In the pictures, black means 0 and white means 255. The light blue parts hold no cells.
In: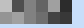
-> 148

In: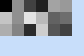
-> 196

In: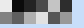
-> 129

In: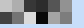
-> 65

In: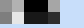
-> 126

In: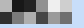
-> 47
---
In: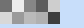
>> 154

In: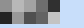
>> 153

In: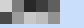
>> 155

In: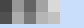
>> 172

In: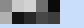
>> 19

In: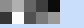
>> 251

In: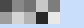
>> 212

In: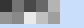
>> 137

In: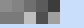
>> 122
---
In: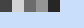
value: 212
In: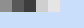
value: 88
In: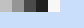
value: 149
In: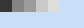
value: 132
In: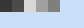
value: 75
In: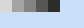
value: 163
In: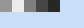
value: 235
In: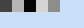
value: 181
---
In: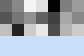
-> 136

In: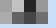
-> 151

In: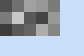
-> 152

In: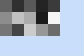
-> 245

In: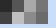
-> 117

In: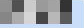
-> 51

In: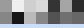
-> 43

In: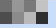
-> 195
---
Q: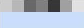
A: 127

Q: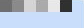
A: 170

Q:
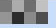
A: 193

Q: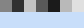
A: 89

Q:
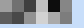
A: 192

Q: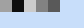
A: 130

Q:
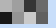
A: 106

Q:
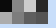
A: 39

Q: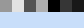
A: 174

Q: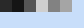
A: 207
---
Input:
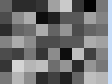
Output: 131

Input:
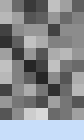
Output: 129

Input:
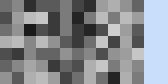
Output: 157

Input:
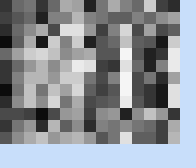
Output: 161

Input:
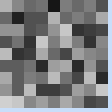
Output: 169
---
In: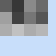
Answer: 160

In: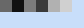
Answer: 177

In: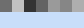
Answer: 154

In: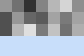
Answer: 183

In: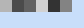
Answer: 51

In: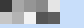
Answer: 229
